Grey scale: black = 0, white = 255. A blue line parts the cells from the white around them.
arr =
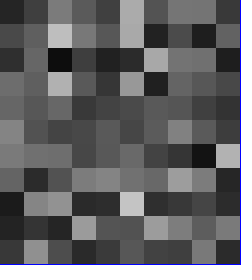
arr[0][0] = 37
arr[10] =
[56, 144, 77, 42, 58, 87, 66, 63, 121, 43]
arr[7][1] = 43
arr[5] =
[132, 82, 68, 72, 89, 70, 91, 129, 90, 61]
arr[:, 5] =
[171, 169, 43, 152, 74, 70, 105, 113, 196, 82, 87]
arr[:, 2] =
[123, 190, 13, 177, 103, 68, 110, 82, 146, 37, 77]
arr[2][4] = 33
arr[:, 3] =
[90, 120, 62, 89, 57, 72, 71, 124, 42, 155, 42]
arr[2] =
[47, 102, 13, 62, 33, 43, 168, 115, 112, 30]
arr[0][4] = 64
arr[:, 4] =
[64, 87, 33, 54, 67, 89, 88, 132, 45, 84, 58]
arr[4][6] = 89
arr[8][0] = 27
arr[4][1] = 87
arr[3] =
[109, 95, 177, 89, 54, 152, 32, 100, 87, 72]
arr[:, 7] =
[117, 75, 115, 100, 85, 129, 53, 157, 56, 125, 63]
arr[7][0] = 100
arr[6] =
[122, 112, 110, 71, 88, 105, 67, 53, 19, 178]

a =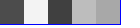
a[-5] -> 76
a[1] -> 243

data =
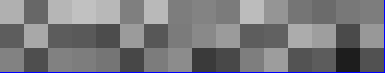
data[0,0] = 176
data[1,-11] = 155
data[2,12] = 83
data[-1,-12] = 117
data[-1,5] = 71
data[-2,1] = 168
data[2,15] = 81
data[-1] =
[130, 78, 129, 125, 117, 71, 124, 140, 58, 72, 126, 157, 83, 92, 29, 81]
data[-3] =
[176, 103, 182, 193, 184, 127, 185, 125, 131, 123, 188, 149, 117, 107, 120, 125]
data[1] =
[93, 168, 92, 89, 76, 155, 87, 123, 137, 155, 93, 97, 172, 158, 74, 152]
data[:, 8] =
[131, 137, 58]

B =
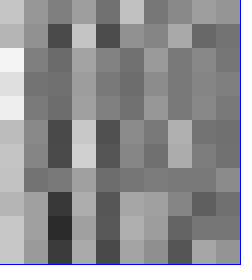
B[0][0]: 197
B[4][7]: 120
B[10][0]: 199
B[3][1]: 114
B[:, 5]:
[193, 145, 113, 109, 113, 139, 134, 117, 166, 175, 164]
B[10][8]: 166
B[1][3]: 195
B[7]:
[194, 114, 121, 159, 109, 117, 123, 121, 120, 138]
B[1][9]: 114
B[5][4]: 80
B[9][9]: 117
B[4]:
[237, 122, 108, 160, 128, 113, 150, 120, 136, 120]
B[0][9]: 149
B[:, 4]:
[113, 76, 129, 121, 128, 80, 85, 109, 86, 87, 73]
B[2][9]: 118
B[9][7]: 99
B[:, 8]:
[158, 104, 136, 132, 136, 114, 125, 120, 95, 118, 166]
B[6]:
[196, 132, 74, 207, 85, 134, 112, 171, 125, 113]
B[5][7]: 176
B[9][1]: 159
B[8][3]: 173
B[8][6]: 159
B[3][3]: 157
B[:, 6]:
[119, 132, 154, 140, 150, 120, 112, 123, 159, 156, 143]

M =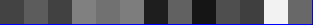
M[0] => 67
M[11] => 242
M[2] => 65

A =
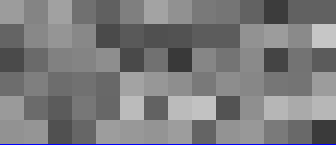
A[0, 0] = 156
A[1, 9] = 92
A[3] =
[109, 127, 109, 113, 104, 163, 151, 142, 121, 141, 135, 118, 116, 156]
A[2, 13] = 91
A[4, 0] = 154
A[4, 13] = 183
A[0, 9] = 117
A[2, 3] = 132
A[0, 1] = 132
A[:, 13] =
[97, 198, 91, 156, 183, 58]
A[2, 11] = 68
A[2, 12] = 115
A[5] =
[146, 149, 80, 102, 157, 152, 148, 157, 100, 147, 152, 122, 105, 58]
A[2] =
[74, 106, 129, 132, 142, 73, 113, 57, 134, 116, 138, 68, 115, 91]
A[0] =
[156, 132, 161, 112, 96, 127, 163, 145, 121, 117, 98, 60, 97, 97]
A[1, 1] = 136
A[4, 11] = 182
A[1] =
[100, 136, 149, 136, 74, 89, 80, 82, 92, 92, 146, 156, 138, 198]

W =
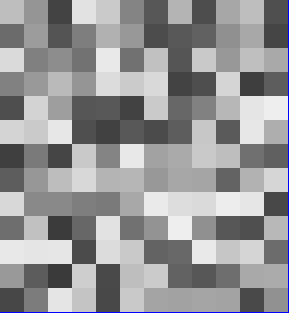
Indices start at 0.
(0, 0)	190
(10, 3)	75
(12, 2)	229
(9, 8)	144
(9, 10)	79
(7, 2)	189
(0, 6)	87
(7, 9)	99
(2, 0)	218
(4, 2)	158
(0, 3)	226
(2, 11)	169
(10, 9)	198
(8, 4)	122
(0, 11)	79
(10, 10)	213
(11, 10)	169
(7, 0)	93
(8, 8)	218
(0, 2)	67
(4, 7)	103
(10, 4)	220
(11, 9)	110
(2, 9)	152
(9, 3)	103
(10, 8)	233
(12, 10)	73
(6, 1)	122
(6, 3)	201
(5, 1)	202
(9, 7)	238
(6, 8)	201
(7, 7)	167
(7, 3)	216
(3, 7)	67

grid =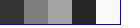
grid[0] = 52
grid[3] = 39
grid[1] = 127

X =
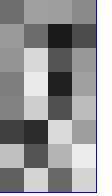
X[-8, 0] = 110
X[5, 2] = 218
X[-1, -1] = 212
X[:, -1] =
[137, 77, 152, 159, 188, 158, 236, 212]
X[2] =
[147, 215, 85, 152]
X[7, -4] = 96
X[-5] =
[127, 233, 32, 159]
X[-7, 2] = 26

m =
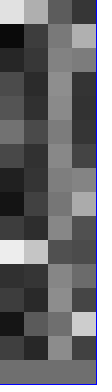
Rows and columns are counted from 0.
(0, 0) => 225
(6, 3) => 68
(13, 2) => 111
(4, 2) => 138
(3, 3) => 52
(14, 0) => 63
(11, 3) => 107
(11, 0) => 48
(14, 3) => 65
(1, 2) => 121
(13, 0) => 21
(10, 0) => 237
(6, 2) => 136
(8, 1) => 65
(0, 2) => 92
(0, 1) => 175
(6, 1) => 49
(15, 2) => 111

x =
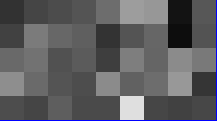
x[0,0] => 50
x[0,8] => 87
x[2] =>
[105, 114, 81, 91, 62, 126, 101, 139, 121]
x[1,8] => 83
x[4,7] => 65
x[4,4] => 74
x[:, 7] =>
[19, 13, 139, 152, 65]
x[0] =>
[50, 69, 76, 84, 109, 157, 151, 19, 87]
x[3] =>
[142, 106, 84, 77, 139, 97, 109, 152, 53]
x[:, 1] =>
[69, 123, 114, 106, 69]
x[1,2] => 103
